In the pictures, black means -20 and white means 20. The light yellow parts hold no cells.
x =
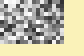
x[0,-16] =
6
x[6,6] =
19
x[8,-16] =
-11
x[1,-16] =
13
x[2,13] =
14
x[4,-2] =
5
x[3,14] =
15
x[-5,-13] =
-8
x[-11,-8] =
-4
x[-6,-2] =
-9
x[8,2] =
8
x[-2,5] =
-1
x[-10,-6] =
-9
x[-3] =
[-11, 13, 8, -6, 18, 15, 4, 3, -1, -12, -6, 12, 8, 11, -5, 14]
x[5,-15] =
-2
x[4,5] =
13
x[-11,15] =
-12
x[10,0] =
15
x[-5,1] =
-1
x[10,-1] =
5
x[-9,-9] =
-1
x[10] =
[15, 10, 5, 10, -11, -2, -1, 14, -6, -4, 8, -5, -11, 18, -6, 5]
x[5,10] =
11
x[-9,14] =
7
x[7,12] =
4
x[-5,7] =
-8
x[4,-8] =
8
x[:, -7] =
[0, 11, -7, -8, -2, 20, -4, 19, -12, 11, -4]
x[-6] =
[-10, -2, 14, 3, -3, -3, 11, -5, 7, 20, 11, 3, -5, 7, -9, 13]
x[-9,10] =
10
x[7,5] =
8
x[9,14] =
17
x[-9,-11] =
-7
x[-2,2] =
18
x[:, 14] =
[2, -10, 7, 15, 5, -9, -1, 2, -5, 17, -6]
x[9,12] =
3

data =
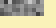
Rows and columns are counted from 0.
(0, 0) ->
1
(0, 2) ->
9
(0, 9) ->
-4
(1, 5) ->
4
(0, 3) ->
-7
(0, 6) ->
4
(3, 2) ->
-2
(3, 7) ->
3
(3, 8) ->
1
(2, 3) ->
-3
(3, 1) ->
-4
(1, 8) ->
1
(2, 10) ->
4
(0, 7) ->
11

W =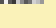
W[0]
-7
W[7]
-2
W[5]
2
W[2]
-6

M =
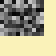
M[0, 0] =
-18
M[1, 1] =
-7
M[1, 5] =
2
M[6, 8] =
-11
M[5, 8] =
-7
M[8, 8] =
-10
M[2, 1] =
6
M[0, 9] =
-8
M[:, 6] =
[-15, 7, -13, -17, 8, -4, 0, -14, -8]
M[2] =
[-13, 6, -7, -12, -4, 0, -13, -15, -6, -19, -16]
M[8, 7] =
-2
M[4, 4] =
3
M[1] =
[8, -7, -7, 3, 9, 2, 7, -10, 10, -2, -10]
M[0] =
[-18, 9, 4, -17, 11, 4, -15, 11, 5, -8, -11]
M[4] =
[3, -3, -2, 11, 3, -17, 8, 1, -13, 6, 4]
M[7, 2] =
0
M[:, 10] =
[-11, -10, -16, 11, 4, 11, -15, -12, -5]
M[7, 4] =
-5
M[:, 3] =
[-17, 3, -12, -19, 11, -4, -11, -2, -6]
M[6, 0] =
11
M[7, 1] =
5
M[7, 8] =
10
